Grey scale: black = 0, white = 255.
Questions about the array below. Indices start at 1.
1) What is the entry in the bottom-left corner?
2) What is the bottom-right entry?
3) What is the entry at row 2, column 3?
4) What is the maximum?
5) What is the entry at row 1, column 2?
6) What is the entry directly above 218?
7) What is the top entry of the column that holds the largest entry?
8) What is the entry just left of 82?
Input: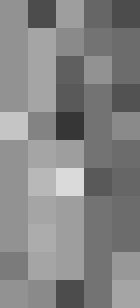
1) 146
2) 165
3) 138
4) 218
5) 76
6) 158
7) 158
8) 115

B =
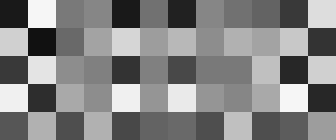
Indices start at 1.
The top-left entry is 25
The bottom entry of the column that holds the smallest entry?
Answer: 177
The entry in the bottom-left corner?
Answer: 86
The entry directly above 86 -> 240
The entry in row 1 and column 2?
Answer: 246
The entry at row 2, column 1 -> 208
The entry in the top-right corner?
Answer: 221
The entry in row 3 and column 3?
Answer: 141
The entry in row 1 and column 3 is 121
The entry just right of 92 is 157
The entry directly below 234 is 105
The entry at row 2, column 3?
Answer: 105
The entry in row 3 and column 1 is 57
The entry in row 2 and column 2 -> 17

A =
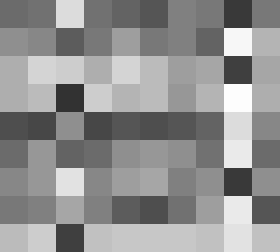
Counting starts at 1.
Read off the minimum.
50
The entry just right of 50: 205
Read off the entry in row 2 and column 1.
143
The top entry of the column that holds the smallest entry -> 220
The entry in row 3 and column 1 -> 174
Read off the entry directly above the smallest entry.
205
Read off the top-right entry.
120
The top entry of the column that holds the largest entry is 57
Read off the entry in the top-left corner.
107
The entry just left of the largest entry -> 180
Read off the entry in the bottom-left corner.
187
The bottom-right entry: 193
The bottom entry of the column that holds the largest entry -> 226
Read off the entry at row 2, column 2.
135
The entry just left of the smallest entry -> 187
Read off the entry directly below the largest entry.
220
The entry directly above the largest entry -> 63
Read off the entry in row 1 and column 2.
113

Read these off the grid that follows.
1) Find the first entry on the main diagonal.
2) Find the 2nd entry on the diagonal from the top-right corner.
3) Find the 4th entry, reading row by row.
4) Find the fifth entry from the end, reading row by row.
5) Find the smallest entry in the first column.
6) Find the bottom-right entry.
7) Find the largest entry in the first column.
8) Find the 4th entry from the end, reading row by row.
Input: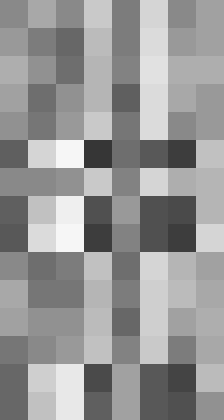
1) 137
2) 153
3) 201
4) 95
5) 88
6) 145
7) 174
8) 161

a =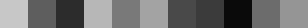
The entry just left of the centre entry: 121
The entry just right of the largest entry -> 94

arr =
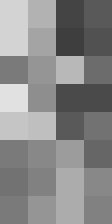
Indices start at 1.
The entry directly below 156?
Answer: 172
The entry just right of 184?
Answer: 108
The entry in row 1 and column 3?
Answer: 68
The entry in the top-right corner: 89
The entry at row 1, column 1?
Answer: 211
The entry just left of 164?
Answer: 211
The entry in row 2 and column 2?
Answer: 164
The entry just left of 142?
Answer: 225
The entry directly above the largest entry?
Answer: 122
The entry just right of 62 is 81

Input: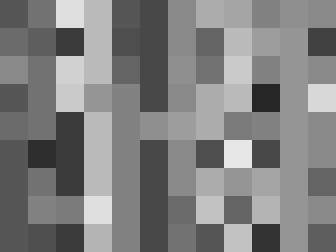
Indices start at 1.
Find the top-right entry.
137
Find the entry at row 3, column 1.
137
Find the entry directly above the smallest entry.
130
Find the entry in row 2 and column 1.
107
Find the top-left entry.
86
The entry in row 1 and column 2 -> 114
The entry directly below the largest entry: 149
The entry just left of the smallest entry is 186
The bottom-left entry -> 86
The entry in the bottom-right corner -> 94
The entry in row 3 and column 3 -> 209
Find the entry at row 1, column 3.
223
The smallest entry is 38
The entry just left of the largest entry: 78
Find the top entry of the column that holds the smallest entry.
130
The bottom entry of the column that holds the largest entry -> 194
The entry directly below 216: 137
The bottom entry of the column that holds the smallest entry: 51
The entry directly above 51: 180
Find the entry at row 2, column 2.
94
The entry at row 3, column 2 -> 114
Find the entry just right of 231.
72
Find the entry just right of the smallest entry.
149
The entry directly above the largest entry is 122
